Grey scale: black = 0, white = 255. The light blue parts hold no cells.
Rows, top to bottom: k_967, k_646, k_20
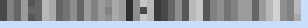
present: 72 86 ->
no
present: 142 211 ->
no
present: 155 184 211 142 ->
yes
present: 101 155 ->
yes
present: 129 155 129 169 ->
yes
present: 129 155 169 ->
no

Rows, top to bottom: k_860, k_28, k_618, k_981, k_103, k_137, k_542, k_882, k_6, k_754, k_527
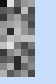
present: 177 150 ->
yes
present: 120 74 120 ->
yes
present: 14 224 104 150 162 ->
yes
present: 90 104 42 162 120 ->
yes
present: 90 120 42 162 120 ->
no
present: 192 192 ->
yes
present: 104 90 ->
yes

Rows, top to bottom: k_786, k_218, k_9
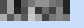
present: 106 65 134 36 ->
yes
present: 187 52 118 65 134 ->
no

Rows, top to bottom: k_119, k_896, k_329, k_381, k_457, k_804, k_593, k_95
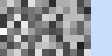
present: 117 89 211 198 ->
yes
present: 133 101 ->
yes
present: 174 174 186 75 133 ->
yes
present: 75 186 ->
no
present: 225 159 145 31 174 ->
no
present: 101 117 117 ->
no
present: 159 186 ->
yes

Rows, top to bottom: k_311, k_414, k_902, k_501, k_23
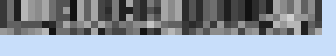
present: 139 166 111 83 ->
yes
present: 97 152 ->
no
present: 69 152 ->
no
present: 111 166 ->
yes

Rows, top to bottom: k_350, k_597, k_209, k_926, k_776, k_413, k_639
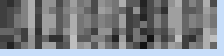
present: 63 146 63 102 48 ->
yes
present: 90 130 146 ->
yes
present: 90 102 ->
yes
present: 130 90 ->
yes
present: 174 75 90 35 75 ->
no
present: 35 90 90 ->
no
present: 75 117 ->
yes

